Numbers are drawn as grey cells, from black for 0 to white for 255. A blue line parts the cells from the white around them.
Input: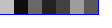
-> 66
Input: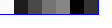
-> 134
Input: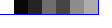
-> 69
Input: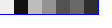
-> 82
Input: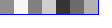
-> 53
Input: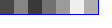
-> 155
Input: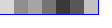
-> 57
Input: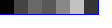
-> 136
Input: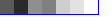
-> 206
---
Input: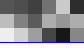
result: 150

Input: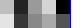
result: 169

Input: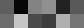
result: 176

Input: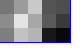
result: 90

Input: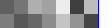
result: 148

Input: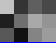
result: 169
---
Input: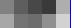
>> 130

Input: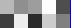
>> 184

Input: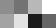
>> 141

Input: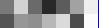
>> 121

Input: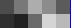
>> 76

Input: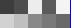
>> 61

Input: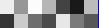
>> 237
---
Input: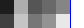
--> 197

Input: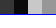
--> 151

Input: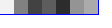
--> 171

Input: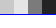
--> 201

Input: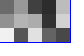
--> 225

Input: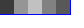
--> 149

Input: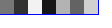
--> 208

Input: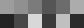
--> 192

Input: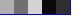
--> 175

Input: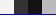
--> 187
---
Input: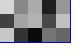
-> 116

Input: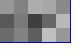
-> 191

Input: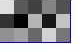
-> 210

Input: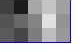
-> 189

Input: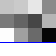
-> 106

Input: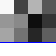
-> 38

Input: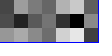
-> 231

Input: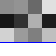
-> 127

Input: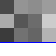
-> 101
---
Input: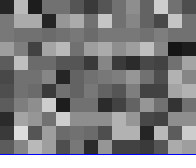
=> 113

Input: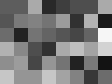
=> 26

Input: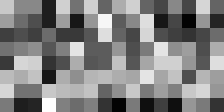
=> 36

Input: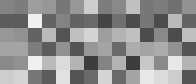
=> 99

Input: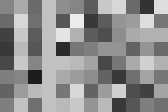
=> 119
